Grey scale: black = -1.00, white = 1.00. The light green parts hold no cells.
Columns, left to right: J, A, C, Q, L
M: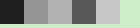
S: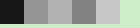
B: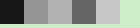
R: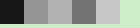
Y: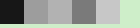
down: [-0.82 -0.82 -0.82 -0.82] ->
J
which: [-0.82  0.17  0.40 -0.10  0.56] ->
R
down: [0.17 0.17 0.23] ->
A

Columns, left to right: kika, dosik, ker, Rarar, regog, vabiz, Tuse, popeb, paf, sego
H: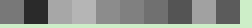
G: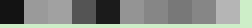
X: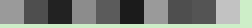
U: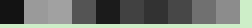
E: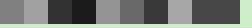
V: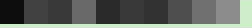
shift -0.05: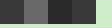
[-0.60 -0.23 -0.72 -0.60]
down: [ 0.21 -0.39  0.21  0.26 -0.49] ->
dosik
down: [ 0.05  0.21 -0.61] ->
Tuse
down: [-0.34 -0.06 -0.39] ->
popeb

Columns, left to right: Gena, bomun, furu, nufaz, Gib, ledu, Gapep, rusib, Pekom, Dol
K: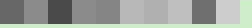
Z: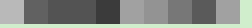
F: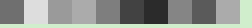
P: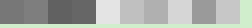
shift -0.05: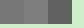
[-0.12 -0.07 -0.29]
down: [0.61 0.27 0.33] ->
Dol
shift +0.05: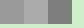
[0.26 0.38 0.03]
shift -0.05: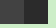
[-0.53 -0.71]
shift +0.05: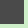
[-0.37]

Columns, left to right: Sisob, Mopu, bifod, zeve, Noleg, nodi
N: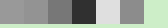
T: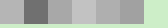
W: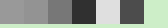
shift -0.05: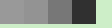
[ 0.15  0.10 -0.12 -0.67]
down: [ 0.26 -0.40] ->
nodi
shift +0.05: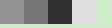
[ 0.20 -0.02 -0.57  0.80]
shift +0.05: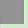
[0.20]

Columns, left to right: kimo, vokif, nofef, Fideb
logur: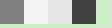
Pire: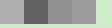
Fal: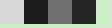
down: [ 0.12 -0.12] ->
nofef
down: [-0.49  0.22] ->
Fideb
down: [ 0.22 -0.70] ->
Fideb
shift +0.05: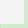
[0.96]
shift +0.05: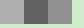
[ 0.43 -0.18  0.17]

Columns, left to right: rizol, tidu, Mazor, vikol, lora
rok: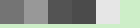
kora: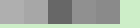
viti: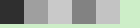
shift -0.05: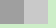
[0.20 0.53]
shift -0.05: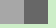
[ 0.26 -0.24]
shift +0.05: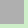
[0.42]
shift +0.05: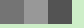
[-0.04  0.24 -0.30]

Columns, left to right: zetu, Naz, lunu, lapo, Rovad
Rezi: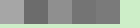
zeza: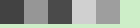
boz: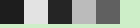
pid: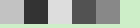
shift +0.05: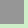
[0.23]
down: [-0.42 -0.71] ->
lunu

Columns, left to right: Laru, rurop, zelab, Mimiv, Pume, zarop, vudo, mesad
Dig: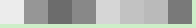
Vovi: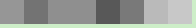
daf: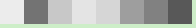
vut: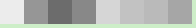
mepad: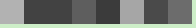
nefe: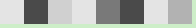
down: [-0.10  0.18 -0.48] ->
rurop
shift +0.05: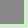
[0.12]
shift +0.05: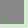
[0.12]
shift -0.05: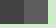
[-0.53 -0.31]
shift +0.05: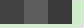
[-0.43 -0.21 -0.49]
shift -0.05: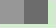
[ 0.13 -0.20]

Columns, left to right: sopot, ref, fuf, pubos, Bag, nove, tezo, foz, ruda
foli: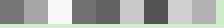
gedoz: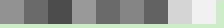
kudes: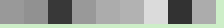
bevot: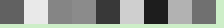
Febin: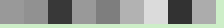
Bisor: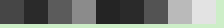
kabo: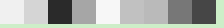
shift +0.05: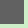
[-0.19]
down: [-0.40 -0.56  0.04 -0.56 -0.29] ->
fuf
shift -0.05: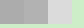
[0.30 0.35 0.67]
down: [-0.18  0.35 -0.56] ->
Bag
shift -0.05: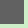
[-0.29]
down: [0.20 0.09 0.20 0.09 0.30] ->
pubos

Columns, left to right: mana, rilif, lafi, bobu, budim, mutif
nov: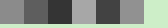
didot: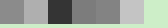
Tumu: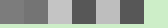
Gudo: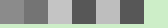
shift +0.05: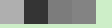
[ 0.42 -0.54  0.02  0.08]
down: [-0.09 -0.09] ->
rilif
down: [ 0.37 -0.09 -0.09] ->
rilif

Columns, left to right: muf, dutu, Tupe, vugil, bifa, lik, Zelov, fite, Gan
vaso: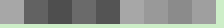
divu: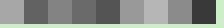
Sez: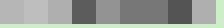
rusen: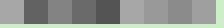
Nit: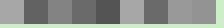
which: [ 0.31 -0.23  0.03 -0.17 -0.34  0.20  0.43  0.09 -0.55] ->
divu
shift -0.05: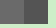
[-0.22 -0.39]
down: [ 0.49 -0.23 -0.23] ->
dutu

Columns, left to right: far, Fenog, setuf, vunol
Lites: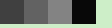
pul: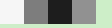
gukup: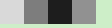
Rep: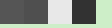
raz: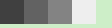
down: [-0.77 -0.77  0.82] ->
setuf
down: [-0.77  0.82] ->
setuf
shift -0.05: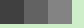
[-0.55 -0.28 -0.02]
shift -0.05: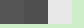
[-0.38 -0.43  0.77]
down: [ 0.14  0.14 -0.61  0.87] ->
vunol

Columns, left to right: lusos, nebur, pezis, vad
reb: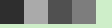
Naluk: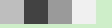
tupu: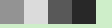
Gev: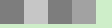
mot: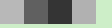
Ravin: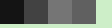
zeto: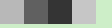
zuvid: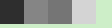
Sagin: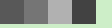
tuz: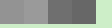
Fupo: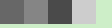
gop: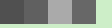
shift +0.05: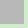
[0.49]
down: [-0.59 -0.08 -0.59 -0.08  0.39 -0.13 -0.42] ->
pezis
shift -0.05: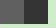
[-0.30 -0.64]
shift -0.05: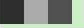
[-0.69  0.28 -0.42]
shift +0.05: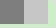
[0.03 0.60]

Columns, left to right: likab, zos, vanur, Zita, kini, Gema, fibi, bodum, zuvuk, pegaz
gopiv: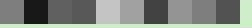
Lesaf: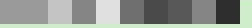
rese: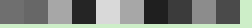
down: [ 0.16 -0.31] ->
bodum
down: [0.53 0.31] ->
vanur
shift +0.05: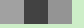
[ 0.31 -0.43  0.21]
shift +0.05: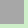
[0.36]

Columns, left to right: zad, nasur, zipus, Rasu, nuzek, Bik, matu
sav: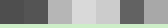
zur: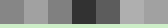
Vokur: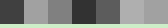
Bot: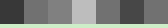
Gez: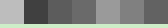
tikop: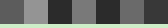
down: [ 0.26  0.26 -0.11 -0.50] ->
nasur
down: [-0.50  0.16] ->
nasur
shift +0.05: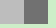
[ 0.53 -0.06]

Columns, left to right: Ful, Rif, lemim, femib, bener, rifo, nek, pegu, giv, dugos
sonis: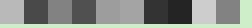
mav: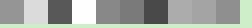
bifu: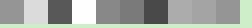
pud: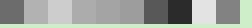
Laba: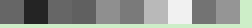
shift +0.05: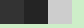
[-0.55 -0.67  0.66]
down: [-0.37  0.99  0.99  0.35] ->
femib
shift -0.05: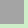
[0.24]
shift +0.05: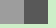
[ 0.28 -0.26]
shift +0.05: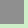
[0.17]
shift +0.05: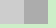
[0.66 0.40]

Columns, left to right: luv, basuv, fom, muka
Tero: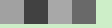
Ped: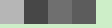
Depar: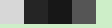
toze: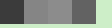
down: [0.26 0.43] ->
luv
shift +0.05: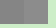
[0.09 0.15]
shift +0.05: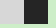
[ 0.74 -0.66]

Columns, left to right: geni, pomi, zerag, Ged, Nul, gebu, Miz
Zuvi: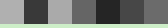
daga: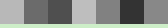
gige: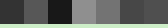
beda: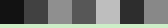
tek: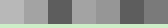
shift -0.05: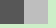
[-0.37  0.44]
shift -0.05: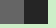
[-0.26 -0.76]
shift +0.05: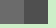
[-0.11 -0.33]

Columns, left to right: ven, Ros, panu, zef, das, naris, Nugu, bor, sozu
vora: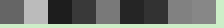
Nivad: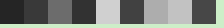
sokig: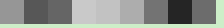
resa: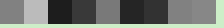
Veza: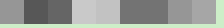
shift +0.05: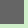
[-0.16]
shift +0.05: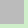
[0.52]
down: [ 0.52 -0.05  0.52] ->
das
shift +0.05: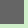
[-0.16]
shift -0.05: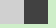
[ 0.58 -0.54]
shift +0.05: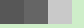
[-0.27 -0.16  0.63]
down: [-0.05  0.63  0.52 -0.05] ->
das

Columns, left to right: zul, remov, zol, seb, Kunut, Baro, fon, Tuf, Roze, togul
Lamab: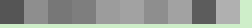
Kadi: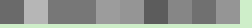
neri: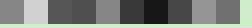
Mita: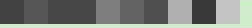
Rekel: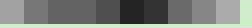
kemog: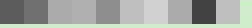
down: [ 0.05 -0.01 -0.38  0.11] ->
Kunut
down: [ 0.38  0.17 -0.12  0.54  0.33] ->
togul
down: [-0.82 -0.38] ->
fon
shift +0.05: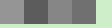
[ 0.22 -0.23  0.10 -0.07]

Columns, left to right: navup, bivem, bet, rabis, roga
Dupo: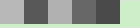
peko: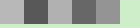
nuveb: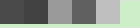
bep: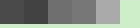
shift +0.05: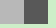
[ 0.49 -0.26]
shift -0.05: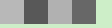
[ 0.39 -0.36  0.34 -0.24]
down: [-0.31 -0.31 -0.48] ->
bivem
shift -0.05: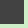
[-0.53]
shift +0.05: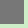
[-0.02]

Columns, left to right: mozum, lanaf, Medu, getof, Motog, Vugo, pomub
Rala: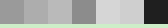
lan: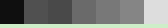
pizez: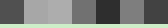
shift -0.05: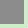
[0.05]
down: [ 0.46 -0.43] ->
Medu
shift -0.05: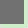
[-0.16]
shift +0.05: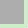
[0.41]
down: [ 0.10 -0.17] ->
getof

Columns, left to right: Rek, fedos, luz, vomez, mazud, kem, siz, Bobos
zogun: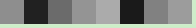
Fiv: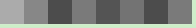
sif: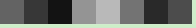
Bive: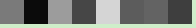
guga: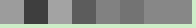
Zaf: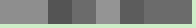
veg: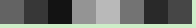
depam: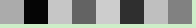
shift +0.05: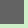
[-0.17]
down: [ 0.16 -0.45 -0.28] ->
vomez
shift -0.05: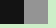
[-0.90  0.11]
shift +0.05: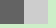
[-0.17  0.66]
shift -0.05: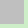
[0.45]
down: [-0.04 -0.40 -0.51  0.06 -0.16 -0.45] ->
Bobos
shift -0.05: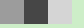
[ 0.17 -0.50  0.62]

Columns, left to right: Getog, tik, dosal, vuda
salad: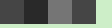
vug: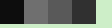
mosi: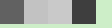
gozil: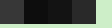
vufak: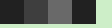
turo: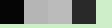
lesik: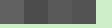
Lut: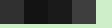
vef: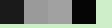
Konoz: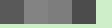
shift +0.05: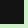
[-0.80]
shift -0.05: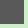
[-0.35]
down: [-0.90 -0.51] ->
tik

